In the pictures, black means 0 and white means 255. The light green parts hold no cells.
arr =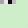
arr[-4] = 164
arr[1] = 234
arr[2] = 11

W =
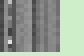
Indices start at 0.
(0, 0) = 69
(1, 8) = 87
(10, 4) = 137
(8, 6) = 134
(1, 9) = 119
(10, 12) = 135
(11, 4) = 123
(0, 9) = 115
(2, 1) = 137
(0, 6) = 134
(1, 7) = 151
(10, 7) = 144
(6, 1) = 137
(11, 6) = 145
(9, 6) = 141
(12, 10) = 138
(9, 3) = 86
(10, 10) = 130
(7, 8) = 83
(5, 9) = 119
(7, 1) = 143
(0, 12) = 139
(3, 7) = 151
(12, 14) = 111
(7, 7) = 144
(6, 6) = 134
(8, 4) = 137
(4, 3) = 85
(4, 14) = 123
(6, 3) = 84
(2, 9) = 114
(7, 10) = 130
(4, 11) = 111
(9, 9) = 108
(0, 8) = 74
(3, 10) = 138
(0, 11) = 118
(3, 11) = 115
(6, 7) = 148

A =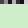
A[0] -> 67
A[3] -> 176
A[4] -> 49

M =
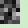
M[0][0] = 114
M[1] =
[32, 95, 85, 35, 119]
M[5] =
[23, 48, 95, 71, 73]
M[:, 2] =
[52, 85, 41, 9, 45, 95]
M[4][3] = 143
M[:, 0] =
[114, 32, 103, 81, 151, 23]
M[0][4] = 147
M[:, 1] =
[37, 95, 160, 41, 38, 48]

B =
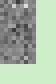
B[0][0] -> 138
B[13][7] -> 122
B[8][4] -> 78
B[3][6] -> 94
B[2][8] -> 120
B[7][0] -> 121
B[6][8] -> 118
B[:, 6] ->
[158, 221, 107, 94, 119, 125, 69, 84, 118, 84, 135, 79, 113, 88, 177, 85]
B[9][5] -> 151
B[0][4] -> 61
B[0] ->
[138, 98, 159, 122, 61, 104, 158, 136, 127]
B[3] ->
[108, 91, 132, 126, 155, 130, 94, 120, 123]
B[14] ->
[138, 91, 124, 161, 146, 101, 177, 114, 133]
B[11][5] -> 137
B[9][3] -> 154
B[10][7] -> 107
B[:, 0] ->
[138, 101, 146, 108, 154, 113, 135, 121, 131, 127, 112, 121, 138, 112, 138, 148]
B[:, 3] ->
[122, 208, 128, 126, 97, 124, 160, 58, 125, 154, 86, 127, 134, 130, 161, 132]
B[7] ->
[121, 147, 109, 58, 122, 126, 84, 102, 123]
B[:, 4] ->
[61, 131, 144, 155, 137, 112, 72, 122, 78, 121, 149, 134, 144, 132, 146, 115]
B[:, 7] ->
[136, 135, 143, 120, 116, 135, 157, 102, 103, 90, 107, 151, 135, 122, 114, 139]
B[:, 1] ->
[98, 140, 118, 91, 117, 111, 128, 147, 120, 103, 99, 133, 132, 145, 91, 128]
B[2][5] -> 141
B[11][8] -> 106
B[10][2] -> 129
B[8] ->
[131, 120, 118, 125, 78, 136, 118, 103, 136]
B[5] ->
[113, 111, 146, 124, 112, 138, 125, 135, 142]

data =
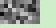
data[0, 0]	171
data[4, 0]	122
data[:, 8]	[47, 80, 29, 108, 134, 117]
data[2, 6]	99
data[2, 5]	166
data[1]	[101, 31, 205, 77, 114, 52, 117, 46, 80, 143]
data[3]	[13, 84, 75, 126, 111, 190, 184, 136, 108, 89]
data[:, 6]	[142, 117, 99, 184, 81, 152]
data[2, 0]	125
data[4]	[122, 90, 95, 126, 44, 94, 81, 195, 134, 115]
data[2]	[125, 160, 89, 200, 147, 166, 99, 43, 29, 114]
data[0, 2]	163
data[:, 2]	[163, 205, 89, 75, 95, 114]

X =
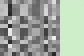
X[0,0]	178
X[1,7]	143
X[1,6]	187
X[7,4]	152
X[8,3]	161
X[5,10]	131
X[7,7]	142
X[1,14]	146
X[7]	[87, 76, 236, 158, 152, 82, 84, 142, 172, 171, 129, 63, 141, 103, 124]
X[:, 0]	[178, 189, 181, 191, 158, 103, 190, 87, 92, 173, 184, 91, 127, 99]
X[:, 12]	[165, 140, 133, 135, 173, 148, 140, 141, 144, 179, 131, 145, 158, 100]
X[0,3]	188
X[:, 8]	[126, 106, 105, 103, 143, 166, 106, 172, 170, 137, 105, 171, 156, 141]
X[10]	[184, 197, 46, 114, 122, 195, 189, 131, 105, 108, 146, 210, 131, 165, 152]
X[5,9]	159
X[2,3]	113
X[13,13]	41
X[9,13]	240
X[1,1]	190
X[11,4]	154
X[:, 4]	[154, 130, 121, 124, 166, 155, 128, 152, 153, 168, 122, 154, 160, 110]
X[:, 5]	[118, 182, 192, 194, 84, 83, 183, 82, 82, 86, 195, 83, 82, 183]
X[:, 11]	[129, 201, 212, 215, 85, 67, 201, 63, 63, 91, 210, 63, 75, 175]
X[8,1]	79
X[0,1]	143
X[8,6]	87
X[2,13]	163
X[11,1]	80
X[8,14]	123
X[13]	[99, 151, 179, 64, 110, 183, 135, 79, 141, 172, 140, 175, 100, 41, 159]

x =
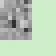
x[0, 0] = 205
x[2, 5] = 135
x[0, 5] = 167
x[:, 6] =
[82, 164, 99, 138, 126, 189, 178, 59, 139, 149]
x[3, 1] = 146
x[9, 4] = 161
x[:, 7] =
[136, 194, 157, 180, 180, 157, 147, 117, 171, 169]
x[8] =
[165, 153, 167, 146, 175, 146, 139, 171]
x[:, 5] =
[167, 146, 135, 161, 178, 204, 197, 152, 146, 165]
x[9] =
[154, 153, 171, 146, 161, 165, 149, 169]
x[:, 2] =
[163, 156, 158, 177, 200, 111, 125, 162, 167, 171]
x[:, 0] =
[205, 200, 166, 151, 128, 165, 152, 181, 165, 154]
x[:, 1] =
[168, 161, 164, 146, 124, 158, 126, 180, 153, 153]
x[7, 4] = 148
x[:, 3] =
[172, 165, 131, 137, 117, 49, 48, 177, 146, 146]

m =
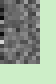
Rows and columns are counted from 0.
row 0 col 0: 79
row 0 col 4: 61
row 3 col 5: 109
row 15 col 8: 118
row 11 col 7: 105
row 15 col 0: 103
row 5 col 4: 96
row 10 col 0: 213
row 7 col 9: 74
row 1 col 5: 132
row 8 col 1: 104
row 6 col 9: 165
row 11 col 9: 122
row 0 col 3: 107
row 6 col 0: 68
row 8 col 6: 135
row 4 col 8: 116
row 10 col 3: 101
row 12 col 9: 86
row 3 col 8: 69
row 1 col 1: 89
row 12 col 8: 81
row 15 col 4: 148
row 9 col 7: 103
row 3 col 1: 111
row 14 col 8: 139
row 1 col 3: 99
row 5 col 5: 87
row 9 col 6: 134
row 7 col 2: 151
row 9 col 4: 112
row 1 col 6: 77
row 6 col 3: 85
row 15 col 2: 78
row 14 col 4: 90
